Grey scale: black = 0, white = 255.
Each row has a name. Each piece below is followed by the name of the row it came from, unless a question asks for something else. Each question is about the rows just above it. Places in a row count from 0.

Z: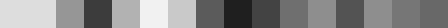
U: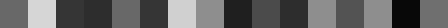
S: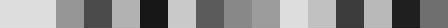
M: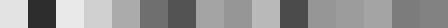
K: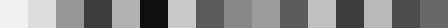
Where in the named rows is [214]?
U, 1
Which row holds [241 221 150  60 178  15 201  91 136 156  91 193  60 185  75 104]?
K
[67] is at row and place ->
Z, 9
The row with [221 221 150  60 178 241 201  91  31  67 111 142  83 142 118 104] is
Z
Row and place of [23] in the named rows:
S, 5
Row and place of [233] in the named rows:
M, 2
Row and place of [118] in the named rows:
Z, 14

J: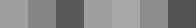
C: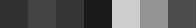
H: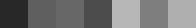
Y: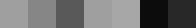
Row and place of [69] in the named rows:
C, 1
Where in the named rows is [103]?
H, 2

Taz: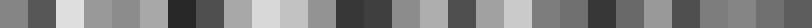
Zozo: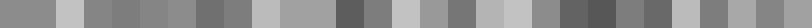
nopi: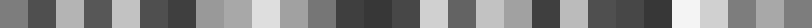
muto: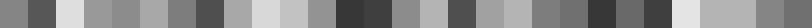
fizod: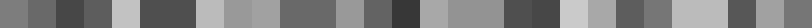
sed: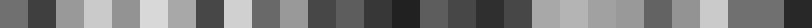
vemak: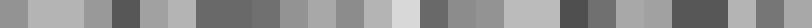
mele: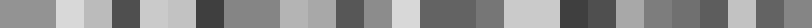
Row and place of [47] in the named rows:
sed, 17
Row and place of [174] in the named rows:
Taz, 15

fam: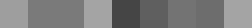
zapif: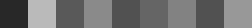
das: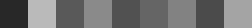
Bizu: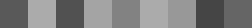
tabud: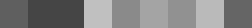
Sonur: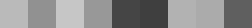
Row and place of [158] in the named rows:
fam, 0
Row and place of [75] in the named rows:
das, 7

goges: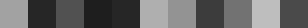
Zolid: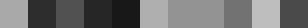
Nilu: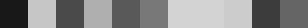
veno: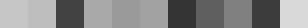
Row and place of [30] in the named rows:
goges, 3
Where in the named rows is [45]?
Zolid, 1
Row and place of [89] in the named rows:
Nilu, 4
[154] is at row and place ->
veno, 4
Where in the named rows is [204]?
Nilu, 8
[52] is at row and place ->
veno, 6

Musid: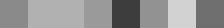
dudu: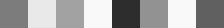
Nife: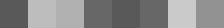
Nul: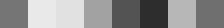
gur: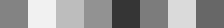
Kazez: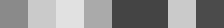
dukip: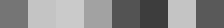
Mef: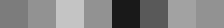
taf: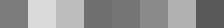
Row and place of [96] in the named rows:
dudu, 7
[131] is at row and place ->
gur, 0
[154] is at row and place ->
Musid, 3
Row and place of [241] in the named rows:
gur, 1
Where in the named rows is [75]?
Kazez, 7
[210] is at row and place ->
Musid, 6

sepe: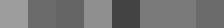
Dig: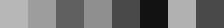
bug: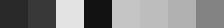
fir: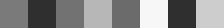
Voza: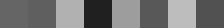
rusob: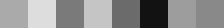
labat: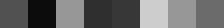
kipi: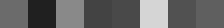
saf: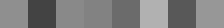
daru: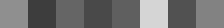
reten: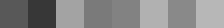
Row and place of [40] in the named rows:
bug, 0
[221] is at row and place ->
rusob, 1
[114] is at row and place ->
fir, 2

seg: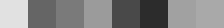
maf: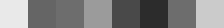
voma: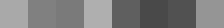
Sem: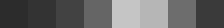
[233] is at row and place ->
maf, 0
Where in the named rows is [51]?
Sem, 1
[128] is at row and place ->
voma, 1

